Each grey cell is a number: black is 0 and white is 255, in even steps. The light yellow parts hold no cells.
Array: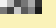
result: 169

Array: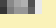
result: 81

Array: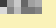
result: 160

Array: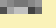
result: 135

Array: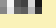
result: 214

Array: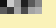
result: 91
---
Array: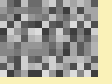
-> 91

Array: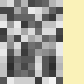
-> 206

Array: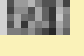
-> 67

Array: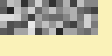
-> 134

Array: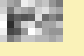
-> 121

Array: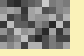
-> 122

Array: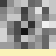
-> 198
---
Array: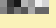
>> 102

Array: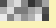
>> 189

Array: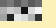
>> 218

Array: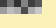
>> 173

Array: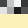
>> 26

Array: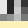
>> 203

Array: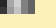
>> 129

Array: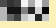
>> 213
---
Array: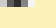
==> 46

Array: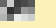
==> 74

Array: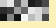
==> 102

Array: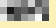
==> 94

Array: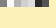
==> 207

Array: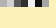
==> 47

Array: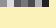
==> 119

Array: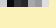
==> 40
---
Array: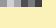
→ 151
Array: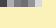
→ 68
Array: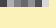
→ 68
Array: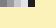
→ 126
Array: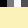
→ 5
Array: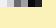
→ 240
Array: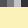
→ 82
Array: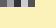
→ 96
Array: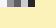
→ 246
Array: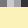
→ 119
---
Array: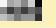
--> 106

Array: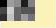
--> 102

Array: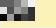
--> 157

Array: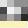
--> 213

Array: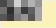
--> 135

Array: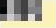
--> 97

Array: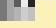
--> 180
